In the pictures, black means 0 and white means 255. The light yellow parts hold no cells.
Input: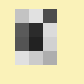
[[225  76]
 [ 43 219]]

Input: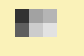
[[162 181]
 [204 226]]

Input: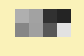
[[162  49]
 [160  87]]

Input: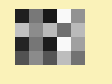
[[120  25]
 [140 186]]

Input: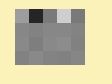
[[ 37 122]
 [130 135]]

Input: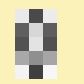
[[ 74 236]
 [215  94]]

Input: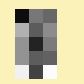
[[119 103]
 [ 92 140]]
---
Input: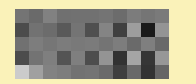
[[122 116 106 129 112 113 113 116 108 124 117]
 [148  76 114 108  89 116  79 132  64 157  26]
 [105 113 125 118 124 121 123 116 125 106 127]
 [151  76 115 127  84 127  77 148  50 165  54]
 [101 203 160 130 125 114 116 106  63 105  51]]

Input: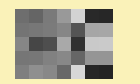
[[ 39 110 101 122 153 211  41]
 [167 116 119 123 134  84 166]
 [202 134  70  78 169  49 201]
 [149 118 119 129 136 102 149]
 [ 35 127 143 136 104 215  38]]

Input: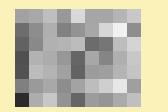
[[200 162 168 190 152 217 166 166 181]
 [142 109 141 175 129 147 167 214 241]
 [212  98 137 177 180 188 108 118 189]
 [199  80 178 172 151 102 167 133 175]
 [196  82 188 179 161  99 156 159 180]
 [159 128 154 168 141 163 189 207 231]
 [191  44 173 199 147 102 156 149 170]]

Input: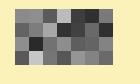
[[121 139 142  91 187  62  48]
 [ 48  99 125 167  50  65 105]
 [131 142  42 114 141  94 100]
 [106  89 198 118  87 149 131]]

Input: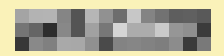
[[ 89 164 179 180 133  84 182 145 109 199 132 114  94  96]
 [ 59 117 101  45 136  84 161 119 213 172 172 202 150 143]
 [121  55 137 128 169 168 144  74 131 134 130 126 140  58]]

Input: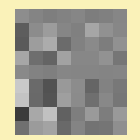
[[134 141 132 126 130 134 125 128]
 [135  93 140 156 134 128 166 145]
 [145  90 157 172 107 129 138 125]
 [118 166 110 100 162 135 135 146]
 [133 137 130 127 134 133 133 132]
 [120 201 106  82 153 140 101 130]
 [118 195 105  84 159 139 111 136]
 [153  59 168 193  97 126 154 125]
 [143 112 155 163 105 132 115 117]]

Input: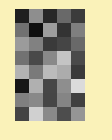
[[ 59  31 142  40 105]
 [127 113  15 157  51]
 [105 155 129  58  69]
 [ 74 114  73 137 196]
 [ 58 179 122 187 172]
 [219  22 176  71 142]
 [ 64 128 137  70 133]
 [149  68 208 138  77]]

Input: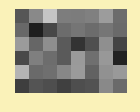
[[108  86 137 197 125 124 128 156]
 [106 104  30  71 108 117 108 118]
 [ 68 155 102 142  90  51  79 143]
 [ 34  73 127 109  90 154 111 152]
 [153 180 106 111 135 155  98 145]
 [106  62  84  78  64  78  82 137]]

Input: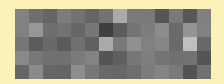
[[128 130 111 101 124 114 101 115 170 122 121  86 121  87]
 [129 129 151 110 114 103 119  63  92 116 125 140 106 148]
 [104 118  92 105  91 112  97 170 121 144 129 134 106 191]
 [ 85 137 120 112 112 123 131  85  96 119 126 116 112 114]
 [113 102 138 102 101 141 119 105 103 110 124 133 122  83]]
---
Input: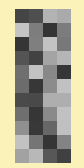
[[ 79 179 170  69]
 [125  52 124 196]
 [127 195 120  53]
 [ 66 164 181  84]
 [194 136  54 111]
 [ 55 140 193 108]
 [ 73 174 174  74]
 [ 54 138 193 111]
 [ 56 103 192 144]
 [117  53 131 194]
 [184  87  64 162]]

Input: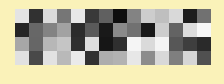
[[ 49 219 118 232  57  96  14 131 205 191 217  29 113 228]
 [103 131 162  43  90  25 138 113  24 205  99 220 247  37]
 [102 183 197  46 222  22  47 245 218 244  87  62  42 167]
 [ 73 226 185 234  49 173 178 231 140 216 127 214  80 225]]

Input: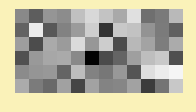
[[ 93 149 140 192 216 195 169 224 111 122 185 137]
 [235  88 130 155 206  51 200 194 147 123  96  99]
 [ 76 170 155 219 151 205  76 184 163 125 171 158]
 [153 167 170 137   2  75 100 159 190 201  79  81]
 [149 152 100 189 130 119 152  84 222 236 245 139]
 [123 105 161  69 162 131 134 162  60 116 200 171]]

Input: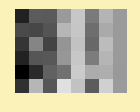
[[ 91  90 154 199 122 180 154  33]
 [ 71  84 182 198 110 170 154  74]
 [133  67 149 194 104 188 154  53]
 [ 86  88 151 199 124 181 154  34]
 [ 42  97 113 203 172 174 153   0]
 [182  86 224 194  92 208 155  48]]

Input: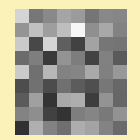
[[119 137 165 155 117 136 134 212]
 [193 158 190 247 143 168 130 148]
 [ 72 213  95  66 163 118 116 202]
 [126  58 147 125  66 129  90 107]
 [112 183 130 133 169 128 152 202]
 [113  76 112  92  79 119 103  77]
 [160  52 168 174  61 147 102  91]
 [142  65  51 126 133 121 146 131]
 [175 130 111 173 163 131 106  49]]

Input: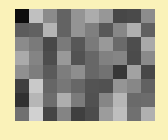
[[192 139  99 148 172 151  71  74 140  13]
 [ 97 180  99 148 127  88 135 175  96  92]
 [122  72 122  87 122 153 106  77 169 139]
 [132  77 153  82 103 129 133  75 138 170]
 [125  90 125 142 103 114  55 162  71 144]
 [201 102 119 103  83  81 149 135  97  64]
 [182 109 174 123  81 134 182 106 108  49]
 [209  69 132  63  76 156 190 112 176 112]]

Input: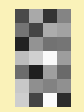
[[169  52 132  74]
 [ 69 172 162 116]
 [147 114 117  34]
 [208 250 157 189]
 [ 31 159 106 108]
 [143 130 144 200]
 [ 68 251  44 206]]
